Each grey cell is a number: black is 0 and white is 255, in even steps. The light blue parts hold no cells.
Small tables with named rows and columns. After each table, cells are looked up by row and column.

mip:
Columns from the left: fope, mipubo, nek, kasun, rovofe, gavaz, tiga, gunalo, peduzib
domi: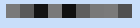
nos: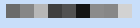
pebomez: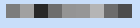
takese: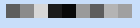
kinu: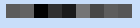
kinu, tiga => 71
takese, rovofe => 8
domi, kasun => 121
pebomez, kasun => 109
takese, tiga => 93
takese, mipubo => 139
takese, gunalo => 180
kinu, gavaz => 117
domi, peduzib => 79
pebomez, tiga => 181
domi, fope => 121
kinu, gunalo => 93
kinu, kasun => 48
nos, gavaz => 20
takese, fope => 93
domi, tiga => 120
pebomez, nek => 40
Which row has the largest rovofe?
pebomez

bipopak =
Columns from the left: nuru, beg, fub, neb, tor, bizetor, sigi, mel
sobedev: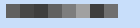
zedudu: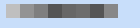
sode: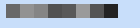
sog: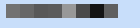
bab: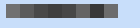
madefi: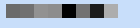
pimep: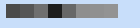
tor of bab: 71
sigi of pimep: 144
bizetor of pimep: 142
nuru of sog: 114
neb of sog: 91
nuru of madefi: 106
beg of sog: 103
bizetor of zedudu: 109
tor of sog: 152
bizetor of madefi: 114
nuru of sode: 104
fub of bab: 73
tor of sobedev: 125
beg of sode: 146
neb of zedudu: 84
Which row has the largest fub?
madefi

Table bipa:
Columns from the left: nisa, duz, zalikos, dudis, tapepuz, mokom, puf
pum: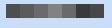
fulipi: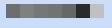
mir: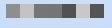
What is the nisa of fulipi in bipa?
110
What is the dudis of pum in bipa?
130
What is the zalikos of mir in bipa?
118
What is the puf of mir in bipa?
84
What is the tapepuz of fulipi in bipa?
103
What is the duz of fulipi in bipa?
128
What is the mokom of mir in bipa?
200

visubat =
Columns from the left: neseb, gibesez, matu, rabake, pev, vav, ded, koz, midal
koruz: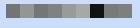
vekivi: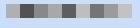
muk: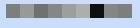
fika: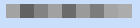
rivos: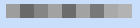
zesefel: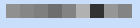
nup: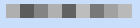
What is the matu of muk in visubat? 113
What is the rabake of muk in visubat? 134
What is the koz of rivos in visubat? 169
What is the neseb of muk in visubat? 126
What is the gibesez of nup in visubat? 92
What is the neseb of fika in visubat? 163
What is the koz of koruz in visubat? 122
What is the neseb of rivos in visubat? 157
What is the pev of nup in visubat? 98
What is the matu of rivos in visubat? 133
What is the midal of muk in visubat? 126
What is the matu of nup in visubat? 132

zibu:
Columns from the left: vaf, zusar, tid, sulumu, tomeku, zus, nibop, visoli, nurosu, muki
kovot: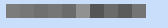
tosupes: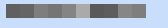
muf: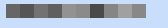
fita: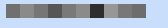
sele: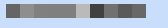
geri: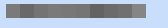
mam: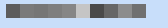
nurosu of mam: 140
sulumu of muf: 95
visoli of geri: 107
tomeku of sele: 127
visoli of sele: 113
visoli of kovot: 107
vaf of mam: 92
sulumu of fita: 86
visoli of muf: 133
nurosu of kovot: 91
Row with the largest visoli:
fita

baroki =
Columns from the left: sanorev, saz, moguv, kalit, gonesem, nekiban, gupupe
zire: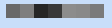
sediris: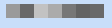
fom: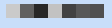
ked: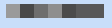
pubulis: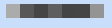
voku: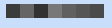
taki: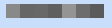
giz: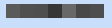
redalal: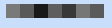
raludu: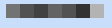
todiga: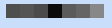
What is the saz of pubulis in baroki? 88
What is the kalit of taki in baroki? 95
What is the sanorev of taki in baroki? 137
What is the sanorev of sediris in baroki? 154
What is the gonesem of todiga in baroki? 91
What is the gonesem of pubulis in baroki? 68
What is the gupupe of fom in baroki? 79
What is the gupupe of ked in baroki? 87
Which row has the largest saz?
zire

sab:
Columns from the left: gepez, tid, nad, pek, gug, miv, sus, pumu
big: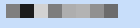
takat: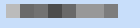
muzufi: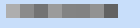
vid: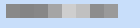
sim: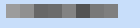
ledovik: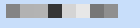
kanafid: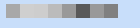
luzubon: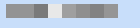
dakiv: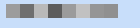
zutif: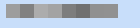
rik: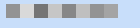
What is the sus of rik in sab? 147
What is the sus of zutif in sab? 144
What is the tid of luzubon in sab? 148
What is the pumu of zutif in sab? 145
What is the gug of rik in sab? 135
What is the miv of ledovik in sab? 231
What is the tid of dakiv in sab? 111
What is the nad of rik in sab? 117
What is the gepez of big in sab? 127
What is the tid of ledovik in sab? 178

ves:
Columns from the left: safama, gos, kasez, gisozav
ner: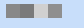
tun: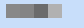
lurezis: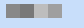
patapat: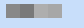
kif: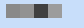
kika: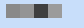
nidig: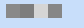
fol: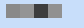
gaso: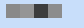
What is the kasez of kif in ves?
64
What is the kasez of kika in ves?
63
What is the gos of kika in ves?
148
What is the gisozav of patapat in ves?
167
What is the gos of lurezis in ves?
120
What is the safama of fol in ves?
137
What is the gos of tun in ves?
132
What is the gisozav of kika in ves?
155
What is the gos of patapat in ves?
121
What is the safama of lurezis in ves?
136
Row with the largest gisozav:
tun

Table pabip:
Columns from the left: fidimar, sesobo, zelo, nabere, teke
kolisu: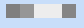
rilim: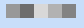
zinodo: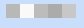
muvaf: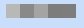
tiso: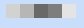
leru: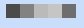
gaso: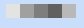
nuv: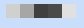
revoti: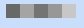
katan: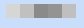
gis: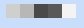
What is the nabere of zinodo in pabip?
171
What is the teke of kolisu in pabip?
133
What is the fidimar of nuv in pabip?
208
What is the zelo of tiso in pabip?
105
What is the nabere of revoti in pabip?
151
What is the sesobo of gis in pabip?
183
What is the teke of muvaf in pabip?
125
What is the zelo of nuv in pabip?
64
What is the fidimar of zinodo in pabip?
184
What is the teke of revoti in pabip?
199
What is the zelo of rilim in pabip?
216
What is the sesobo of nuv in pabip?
166
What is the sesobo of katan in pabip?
192
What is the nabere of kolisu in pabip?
237
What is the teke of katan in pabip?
191
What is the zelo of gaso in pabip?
126
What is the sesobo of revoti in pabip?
164
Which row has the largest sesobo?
zinodo

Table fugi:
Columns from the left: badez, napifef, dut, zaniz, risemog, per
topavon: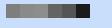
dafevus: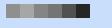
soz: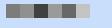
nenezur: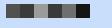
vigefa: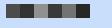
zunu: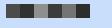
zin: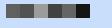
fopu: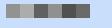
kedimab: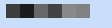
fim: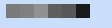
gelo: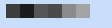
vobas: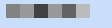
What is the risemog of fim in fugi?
87
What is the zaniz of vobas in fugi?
153
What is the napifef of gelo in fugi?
28
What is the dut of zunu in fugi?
143
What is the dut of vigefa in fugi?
145
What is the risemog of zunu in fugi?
116
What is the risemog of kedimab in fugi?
136

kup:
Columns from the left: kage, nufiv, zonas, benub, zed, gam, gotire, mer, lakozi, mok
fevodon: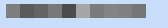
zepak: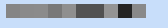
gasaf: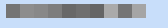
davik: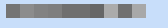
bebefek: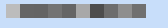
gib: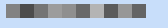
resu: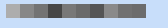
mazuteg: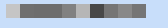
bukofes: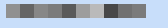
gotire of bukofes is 186
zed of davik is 111
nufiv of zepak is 138
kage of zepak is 133
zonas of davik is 130
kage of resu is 173

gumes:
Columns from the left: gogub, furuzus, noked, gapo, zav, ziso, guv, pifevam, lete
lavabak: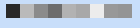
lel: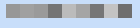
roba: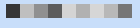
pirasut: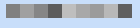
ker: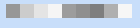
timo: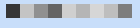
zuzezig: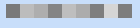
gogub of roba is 54
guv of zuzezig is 126
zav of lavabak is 178
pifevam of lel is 195
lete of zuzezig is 125
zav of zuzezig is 190
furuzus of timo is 196
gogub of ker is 151
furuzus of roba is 191
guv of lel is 118
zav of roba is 212
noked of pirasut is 134
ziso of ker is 143

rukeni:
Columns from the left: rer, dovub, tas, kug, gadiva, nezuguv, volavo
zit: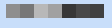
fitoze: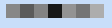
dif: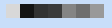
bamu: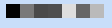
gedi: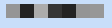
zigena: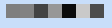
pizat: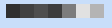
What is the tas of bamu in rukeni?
74
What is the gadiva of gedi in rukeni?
35
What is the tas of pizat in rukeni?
78
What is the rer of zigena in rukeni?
126
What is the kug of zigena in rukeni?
151
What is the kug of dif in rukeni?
58
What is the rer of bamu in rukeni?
3
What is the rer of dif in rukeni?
216

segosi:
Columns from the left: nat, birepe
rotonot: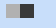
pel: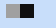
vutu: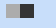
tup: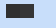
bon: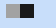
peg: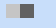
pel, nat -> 160
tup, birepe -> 54
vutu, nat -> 172
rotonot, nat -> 177
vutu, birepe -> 52
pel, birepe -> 16
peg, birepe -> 97
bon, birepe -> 25
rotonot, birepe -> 57
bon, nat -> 162
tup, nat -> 47
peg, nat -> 197

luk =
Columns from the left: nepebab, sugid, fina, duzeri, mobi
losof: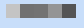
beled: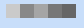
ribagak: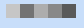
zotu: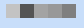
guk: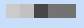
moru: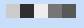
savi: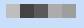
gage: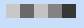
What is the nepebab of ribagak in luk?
198
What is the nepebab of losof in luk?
196
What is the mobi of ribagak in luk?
89
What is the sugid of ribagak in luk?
115
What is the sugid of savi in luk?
67
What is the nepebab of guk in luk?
203
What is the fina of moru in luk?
237
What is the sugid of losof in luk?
113
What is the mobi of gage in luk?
55
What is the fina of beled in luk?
165
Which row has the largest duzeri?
savi

